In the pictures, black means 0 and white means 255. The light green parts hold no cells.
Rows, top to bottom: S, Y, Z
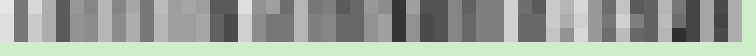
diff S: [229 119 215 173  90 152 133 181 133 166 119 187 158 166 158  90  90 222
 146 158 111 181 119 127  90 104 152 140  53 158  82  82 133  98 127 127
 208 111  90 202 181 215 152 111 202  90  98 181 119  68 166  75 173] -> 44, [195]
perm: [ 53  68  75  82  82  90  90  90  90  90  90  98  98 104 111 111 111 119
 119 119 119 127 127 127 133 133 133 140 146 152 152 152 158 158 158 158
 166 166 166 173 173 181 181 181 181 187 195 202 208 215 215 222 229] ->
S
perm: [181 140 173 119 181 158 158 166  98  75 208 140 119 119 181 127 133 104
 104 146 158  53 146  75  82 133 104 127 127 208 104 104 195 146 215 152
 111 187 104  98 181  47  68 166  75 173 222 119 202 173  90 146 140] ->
Z
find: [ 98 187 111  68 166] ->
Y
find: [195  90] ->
S

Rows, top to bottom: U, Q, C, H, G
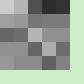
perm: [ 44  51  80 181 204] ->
U
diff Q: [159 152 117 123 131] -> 4, [123]
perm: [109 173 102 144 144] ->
H
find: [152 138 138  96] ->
G

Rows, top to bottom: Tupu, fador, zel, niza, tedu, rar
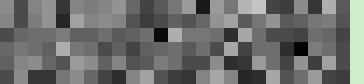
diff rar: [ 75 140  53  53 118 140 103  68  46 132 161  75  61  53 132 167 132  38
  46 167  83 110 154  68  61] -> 11, [83]
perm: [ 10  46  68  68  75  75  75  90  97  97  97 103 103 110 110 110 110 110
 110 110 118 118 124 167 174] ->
zel
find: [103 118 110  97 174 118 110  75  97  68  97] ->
niza

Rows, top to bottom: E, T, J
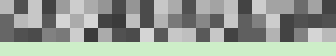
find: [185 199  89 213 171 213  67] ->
T
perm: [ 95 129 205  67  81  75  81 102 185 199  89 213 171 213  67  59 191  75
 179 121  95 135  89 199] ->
T

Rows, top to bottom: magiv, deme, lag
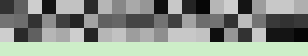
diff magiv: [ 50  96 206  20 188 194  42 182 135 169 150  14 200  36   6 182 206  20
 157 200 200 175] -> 4, [194]
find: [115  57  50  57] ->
deme
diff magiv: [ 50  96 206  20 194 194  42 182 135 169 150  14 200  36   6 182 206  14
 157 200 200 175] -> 17, [20]
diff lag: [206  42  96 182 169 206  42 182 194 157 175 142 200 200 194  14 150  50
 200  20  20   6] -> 6, [36]
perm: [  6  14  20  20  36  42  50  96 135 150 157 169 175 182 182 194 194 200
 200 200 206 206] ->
magiv

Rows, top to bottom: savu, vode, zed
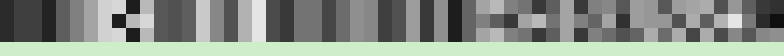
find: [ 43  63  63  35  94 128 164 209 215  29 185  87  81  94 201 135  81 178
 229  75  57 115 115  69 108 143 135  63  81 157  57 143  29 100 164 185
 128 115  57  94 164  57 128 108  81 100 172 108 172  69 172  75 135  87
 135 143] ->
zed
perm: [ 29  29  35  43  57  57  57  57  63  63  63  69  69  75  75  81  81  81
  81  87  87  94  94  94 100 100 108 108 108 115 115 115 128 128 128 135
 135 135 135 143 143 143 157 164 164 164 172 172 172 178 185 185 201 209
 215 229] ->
zed
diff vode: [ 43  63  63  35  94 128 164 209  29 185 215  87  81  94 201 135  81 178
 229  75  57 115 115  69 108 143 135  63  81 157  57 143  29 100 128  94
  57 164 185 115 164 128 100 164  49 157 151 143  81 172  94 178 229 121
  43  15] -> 47, [151]
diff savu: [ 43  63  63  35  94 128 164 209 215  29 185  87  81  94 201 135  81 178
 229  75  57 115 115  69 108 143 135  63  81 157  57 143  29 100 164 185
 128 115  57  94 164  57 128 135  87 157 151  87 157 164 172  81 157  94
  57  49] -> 52, [151]

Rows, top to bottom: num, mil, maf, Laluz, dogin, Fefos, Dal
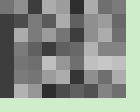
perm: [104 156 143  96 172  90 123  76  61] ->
mil
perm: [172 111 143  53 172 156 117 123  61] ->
Fefos
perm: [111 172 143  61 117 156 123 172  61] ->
maf
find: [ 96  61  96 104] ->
Laluz
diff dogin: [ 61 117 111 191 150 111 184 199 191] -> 6, [191]
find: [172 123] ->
maf
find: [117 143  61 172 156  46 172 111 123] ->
num

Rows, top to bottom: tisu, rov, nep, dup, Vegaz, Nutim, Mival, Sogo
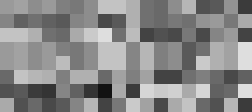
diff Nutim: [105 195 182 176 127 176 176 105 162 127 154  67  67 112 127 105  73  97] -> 10, [162]
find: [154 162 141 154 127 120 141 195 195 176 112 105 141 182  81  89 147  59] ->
tisu

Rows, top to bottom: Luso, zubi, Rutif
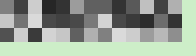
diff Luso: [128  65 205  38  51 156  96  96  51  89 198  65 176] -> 10, [192]
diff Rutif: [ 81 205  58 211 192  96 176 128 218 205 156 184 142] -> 4, [198]
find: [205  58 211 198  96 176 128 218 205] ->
Rutif
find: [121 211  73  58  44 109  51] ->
zubi

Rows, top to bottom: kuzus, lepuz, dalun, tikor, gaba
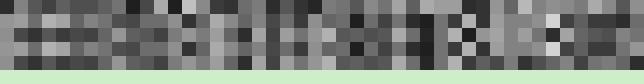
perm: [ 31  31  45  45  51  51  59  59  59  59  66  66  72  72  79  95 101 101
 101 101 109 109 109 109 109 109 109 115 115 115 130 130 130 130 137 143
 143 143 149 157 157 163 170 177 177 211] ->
lepuz
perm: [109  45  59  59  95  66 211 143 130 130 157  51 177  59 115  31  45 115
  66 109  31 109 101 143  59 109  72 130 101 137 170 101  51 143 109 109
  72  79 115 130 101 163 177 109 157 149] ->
lepuz
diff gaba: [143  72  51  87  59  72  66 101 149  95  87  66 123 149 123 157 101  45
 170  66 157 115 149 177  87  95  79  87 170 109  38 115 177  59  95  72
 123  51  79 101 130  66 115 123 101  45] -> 18, [163]

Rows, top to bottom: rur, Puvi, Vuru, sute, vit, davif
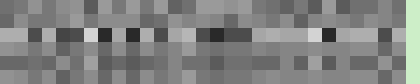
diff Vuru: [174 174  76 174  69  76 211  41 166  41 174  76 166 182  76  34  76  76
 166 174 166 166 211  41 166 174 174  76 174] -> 15, [41]
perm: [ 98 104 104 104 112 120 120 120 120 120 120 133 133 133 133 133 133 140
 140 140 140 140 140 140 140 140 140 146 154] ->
davif
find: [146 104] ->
vit
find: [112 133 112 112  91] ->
vit

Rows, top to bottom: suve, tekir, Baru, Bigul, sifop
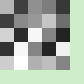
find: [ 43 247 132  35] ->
Baru
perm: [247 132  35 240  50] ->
Bigul
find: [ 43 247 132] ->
Baru
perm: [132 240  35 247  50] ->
Bigul

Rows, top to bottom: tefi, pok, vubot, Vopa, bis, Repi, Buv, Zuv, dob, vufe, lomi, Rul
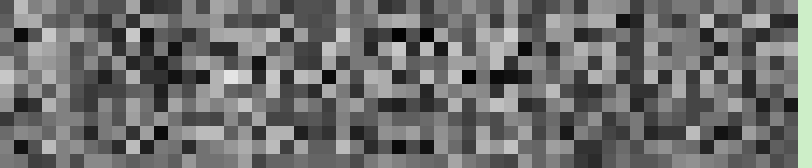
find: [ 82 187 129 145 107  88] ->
lomi
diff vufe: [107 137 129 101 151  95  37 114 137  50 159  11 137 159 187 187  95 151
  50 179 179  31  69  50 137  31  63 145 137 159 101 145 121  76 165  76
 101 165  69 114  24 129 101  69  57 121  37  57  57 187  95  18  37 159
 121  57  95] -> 7, [121]

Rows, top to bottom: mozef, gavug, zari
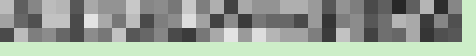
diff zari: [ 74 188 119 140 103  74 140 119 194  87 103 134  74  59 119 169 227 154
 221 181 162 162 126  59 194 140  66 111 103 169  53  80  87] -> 2, [126]
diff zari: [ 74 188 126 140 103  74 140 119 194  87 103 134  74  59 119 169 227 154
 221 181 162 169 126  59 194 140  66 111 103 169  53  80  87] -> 21, [162]
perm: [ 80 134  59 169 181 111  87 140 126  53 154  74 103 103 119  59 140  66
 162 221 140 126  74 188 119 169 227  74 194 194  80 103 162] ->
gavug

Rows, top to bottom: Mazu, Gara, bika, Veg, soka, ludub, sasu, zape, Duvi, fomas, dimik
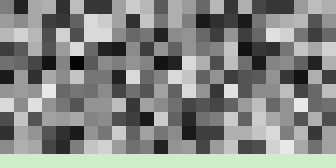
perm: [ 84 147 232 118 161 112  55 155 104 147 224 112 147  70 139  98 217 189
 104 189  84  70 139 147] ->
zape
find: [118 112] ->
sasu
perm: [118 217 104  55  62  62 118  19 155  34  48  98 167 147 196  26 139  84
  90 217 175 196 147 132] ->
ludub
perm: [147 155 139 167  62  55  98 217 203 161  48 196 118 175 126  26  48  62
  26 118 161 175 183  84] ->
Gara
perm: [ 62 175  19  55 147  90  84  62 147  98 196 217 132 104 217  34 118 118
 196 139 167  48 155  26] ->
ludub
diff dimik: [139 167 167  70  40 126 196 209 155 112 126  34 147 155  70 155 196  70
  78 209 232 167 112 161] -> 1, [175]

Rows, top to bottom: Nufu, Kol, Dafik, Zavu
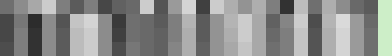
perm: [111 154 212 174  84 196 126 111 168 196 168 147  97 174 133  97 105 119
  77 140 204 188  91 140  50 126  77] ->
Zavu
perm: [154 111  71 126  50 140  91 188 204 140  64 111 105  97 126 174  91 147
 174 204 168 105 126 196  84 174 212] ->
Dafik

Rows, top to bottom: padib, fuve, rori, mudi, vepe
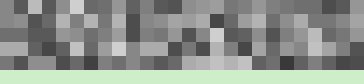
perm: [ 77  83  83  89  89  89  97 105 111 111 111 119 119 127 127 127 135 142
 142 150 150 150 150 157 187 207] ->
rori
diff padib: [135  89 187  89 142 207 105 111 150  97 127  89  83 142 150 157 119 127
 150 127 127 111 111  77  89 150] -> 20, [119]
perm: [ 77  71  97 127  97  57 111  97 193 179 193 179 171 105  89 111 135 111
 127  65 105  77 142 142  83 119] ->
vepe
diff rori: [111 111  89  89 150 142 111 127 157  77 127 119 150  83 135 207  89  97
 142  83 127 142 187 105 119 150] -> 21, [150]
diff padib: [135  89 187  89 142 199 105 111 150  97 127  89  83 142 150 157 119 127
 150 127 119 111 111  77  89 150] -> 5, [207]
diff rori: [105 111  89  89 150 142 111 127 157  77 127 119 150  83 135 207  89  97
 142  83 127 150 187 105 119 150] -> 0, [111]

